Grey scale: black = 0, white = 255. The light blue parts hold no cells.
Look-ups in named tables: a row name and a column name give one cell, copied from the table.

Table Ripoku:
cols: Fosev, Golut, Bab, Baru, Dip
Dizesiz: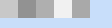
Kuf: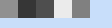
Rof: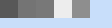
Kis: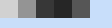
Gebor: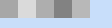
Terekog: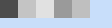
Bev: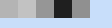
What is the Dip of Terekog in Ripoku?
191
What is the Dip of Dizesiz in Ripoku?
169
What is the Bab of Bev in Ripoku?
150
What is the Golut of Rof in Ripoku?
116
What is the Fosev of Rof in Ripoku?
88
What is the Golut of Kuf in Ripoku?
54
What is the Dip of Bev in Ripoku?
144
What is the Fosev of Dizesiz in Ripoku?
200
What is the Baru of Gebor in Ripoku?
130
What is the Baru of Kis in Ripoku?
38

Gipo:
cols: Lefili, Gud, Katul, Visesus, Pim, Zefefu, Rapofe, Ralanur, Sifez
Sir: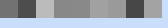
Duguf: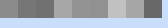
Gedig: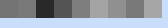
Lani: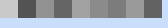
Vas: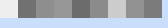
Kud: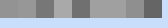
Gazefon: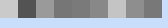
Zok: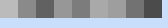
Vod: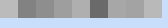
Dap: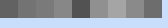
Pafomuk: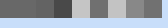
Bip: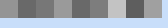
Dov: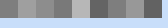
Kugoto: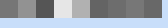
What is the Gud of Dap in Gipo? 115
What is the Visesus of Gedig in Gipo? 84
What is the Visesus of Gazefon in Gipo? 118
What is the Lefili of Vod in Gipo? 187
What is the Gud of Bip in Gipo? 105
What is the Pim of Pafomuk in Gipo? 197
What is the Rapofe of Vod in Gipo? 167
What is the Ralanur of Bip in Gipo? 94
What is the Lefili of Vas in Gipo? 238
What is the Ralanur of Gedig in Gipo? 121
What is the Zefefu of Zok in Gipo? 169
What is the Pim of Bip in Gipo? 105
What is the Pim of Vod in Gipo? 175
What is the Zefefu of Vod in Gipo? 106
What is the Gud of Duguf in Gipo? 118
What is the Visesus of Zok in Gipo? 151
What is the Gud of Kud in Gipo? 151
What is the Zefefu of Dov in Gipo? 100

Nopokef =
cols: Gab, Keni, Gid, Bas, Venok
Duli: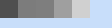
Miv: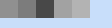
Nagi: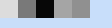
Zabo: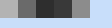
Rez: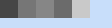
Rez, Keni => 118
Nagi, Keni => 121
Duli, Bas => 159
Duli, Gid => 126
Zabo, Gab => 179
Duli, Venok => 208
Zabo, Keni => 106
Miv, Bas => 162
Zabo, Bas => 57
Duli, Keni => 124
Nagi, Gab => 220
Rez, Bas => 107
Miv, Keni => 124
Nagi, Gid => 7
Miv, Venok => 179
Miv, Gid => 72
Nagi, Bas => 165
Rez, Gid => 134
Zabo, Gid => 46
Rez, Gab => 70
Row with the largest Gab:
Nagi

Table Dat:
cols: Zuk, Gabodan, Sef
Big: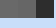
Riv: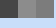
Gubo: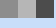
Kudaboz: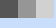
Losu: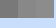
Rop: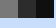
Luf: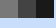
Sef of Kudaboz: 209
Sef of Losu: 140
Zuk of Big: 105
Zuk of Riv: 70
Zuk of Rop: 120
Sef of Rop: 15
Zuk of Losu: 121
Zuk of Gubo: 141
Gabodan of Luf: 67
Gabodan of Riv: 140
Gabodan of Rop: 44
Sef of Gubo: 76
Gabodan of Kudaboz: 150
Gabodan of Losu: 136
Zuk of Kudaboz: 86
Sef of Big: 45
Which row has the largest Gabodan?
Gubo

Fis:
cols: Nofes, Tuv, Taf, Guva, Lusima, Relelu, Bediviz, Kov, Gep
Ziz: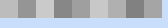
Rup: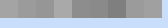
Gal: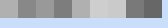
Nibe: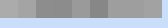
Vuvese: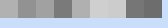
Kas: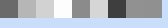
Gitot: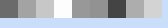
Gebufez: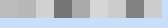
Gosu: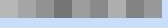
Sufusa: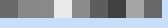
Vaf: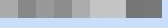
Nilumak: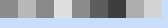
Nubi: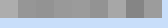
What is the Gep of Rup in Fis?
160
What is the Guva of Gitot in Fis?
253
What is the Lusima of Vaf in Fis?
172
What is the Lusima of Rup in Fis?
141
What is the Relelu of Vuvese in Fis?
207
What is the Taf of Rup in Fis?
150
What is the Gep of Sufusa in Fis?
103
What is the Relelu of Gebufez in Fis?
214
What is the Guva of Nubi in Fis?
153
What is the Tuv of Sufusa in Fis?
136
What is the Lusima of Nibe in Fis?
154
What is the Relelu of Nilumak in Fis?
93
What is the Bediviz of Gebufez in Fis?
204
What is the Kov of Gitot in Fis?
173
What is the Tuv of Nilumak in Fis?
184

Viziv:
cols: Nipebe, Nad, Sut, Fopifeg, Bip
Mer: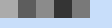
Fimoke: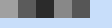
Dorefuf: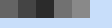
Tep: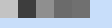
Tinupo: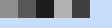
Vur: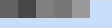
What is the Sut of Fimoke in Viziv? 43
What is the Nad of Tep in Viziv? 61
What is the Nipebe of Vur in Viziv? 99
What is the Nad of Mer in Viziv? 93
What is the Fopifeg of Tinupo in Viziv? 177
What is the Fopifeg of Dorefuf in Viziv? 113
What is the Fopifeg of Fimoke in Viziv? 136
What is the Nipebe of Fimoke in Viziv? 160
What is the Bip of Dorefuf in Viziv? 137
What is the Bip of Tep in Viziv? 112
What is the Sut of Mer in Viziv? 139
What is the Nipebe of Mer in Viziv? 171
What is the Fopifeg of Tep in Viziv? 107
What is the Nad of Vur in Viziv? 70
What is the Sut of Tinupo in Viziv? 29
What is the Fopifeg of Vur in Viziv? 118
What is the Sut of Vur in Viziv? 127
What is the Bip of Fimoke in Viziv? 86
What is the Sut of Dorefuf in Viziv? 43

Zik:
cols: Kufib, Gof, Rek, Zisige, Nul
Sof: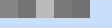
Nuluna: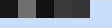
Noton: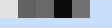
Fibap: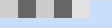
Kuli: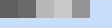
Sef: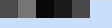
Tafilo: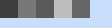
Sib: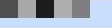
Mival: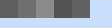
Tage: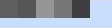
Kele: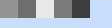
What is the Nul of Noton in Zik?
113
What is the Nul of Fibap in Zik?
226
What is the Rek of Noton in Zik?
105
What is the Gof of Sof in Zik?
116
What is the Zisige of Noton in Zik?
11
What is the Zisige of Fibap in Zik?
103
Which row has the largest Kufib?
Noton

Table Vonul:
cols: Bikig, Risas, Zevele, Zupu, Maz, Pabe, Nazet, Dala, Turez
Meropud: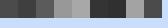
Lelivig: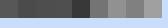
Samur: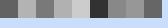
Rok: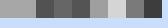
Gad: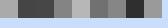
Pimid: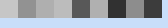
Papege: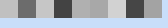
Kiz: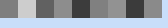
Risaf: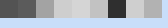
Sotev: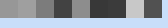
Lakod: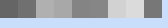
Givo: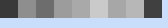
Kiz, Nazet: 146
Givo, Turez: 64
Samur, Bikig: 98
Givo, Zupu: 156
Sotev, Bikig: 151
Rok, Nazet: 213

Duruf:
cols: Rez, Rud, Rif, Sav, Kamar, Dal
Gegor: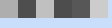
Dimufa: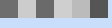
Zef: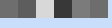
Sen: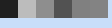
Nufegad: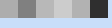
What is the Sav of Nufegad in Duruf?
204
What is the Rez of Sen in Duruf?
32
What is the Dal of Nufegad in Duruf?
47
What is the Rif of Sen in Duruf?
142
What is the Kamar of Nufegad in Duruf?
178
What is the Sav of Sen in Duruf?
82
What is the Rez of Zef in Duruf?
110
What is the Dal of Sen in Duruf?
131
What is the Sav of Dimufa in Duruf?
207
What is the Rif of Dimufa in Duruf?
106
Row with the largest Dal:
Gegor

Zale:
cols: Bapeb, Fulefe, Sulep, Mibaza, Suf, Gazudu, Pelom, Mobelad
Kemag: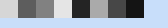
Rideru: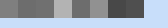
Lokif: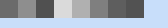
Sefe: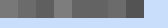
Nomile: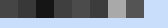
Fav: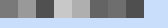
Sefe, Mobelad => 83
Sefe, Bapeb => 120
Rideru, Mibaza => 179
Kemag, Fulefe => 93
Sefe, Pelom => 107
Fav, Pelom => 110
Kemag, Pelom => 71
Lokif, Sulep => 80
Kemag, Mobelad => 20
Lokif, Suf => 176
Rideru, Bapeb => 127
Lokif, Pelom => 94
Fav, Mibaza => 200
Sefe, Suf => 100
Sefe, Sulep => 95
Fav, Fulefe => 153
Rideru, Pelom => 72
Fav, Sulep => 80
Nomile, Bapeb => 69
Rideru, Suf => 109
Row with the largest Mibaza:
Kemag

